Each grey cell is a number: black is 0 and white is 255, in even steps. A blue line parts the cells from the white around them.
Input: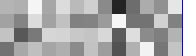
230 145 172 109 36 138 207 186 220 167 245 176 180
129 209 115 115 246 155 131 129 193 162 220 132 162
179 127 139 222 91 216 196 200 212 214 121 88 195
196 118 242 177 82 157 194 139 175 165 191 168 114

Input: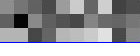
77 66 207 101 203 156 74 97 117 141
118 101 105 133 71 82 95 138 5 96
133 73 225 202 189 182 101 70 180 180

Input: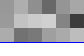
167 149 104 143 174 152
60 132 208 203 194 154
189 170 159 121 114 172

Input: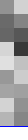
210 146
132 106
87 102
56 213
193 224
204 152
160 164
145 211
134 181

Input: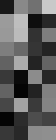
201 113 137 24
39 14 190 155
126 50 187 153
35 53 105 126
100 35 172 98
38 140 11 57
129 34 5 99
132 58 163 71
67 77 44 4
143 141 40 56

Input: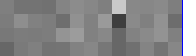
126 138 135 136 201 127 135 140 132 113 115 115 127
109 146 128 138 62 154 129 145 110 125 129 142 124
128 147 138 130 103 136 129 156 148 125 123 124 120
135 116 132 112 103 119 135 130 116 115 128 122 103

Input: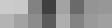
151 148 106 163 63 130 201 203
160 154 132 175 91 141 163 180

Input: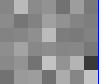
121 157 114 146 139 186 134
126 132 145 160 130 118 139
130 122 125 187 143 134 131
120 135 134 141 136 163 142
57 180 147 195 115 147 137
195 134 172 113 157 154 114
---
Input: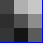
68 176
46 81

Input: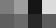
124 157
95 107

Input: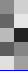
139 208
101 230

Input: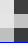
227 62
229 195

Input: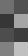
112 81
54 165

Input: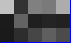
194 50
27 99

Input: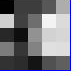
2 61
208 64
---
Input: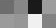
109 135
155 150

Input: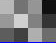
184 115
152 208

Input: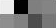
237 1
142 130

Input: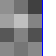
144 114
160 191

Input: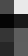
75 233
4 25

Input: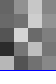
101 145
105 113
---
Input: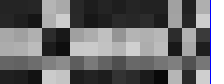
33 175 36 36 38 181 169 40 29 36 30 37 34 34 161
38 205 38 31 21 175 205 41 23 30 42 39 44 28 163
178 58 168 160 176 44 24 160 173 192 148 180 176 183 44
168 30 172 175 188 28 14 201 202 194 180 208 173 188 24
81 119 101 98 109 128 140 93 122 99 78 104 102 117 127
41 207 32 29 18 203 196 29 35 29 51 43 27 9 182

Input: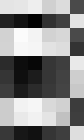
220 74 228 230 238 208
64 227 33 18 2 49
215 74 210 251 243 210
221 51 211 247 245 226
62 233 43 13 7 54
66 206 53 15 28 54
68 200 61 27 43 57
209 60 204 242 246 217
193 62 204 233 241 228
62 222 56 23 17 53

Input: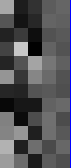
92 101 168 29 50
100 96 85 19 39
82 89 34 59 14
99 83 67 199 1
118 96 36 83 164
106 82 149 54 134
89 79 38 35 84
98 105 8 23 23
112 76 129 11 77
111 88 132 151 31
74 103 178 31 110
92 78 156 108 26

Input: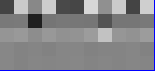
68 207 68 202 136 205 73 70 215 144 203
118 121 121 122 31 117 120 119 118 83 118
146 156 149 153 141 152 145 147 156 194 150
134 130 135 131 133 130 134 134 130 132 132
134 133 135 131 134 133 134 135 132 134 132

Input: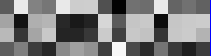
113 97 91 234 130 118 233 205 206 80 2 113 109 234 100
202 204 164 18 175 181 40 25 35 215 90 197 201 12 198
203 179 185 54 165 200 36 37 56 203 64 200 194 52 199
31 60 93 127 60 39 137 160 145 62 247 74 42 116 57

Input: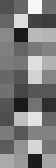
246 110 80 103
66 61 101 220
185 180 137 25
121 131 127 100
223 178 123 119
211 134 103 86
86 87 113 70
115 47 84 26
227 102 79 190
130 130 124 88
214 116 91 146
28 163 170 154

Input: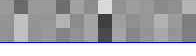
143 179 154 106 154 154 111 162 141 217 146 157 152 138
156 126 149 193 149 150 179 140 165 63 159 143 151 178
149 127 146 191 146 152 132 145 164 75 165 135 149 168

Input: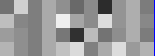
174 124 114 208 126 170 143 105 139 44 148
174 136 190 134 126 170 239 165 139 221 148
174 124 156 143 126 170 119 48 187 115 142
154 178 180 143 126 170 193 218 128 170 220

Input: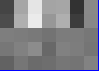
50 137 69 166 229 164 166
60 136 76 175 235 151 175
124 119 126 124 121 115 124
125 117 119 129 140 104 129
116 130 98 118 107 110 118
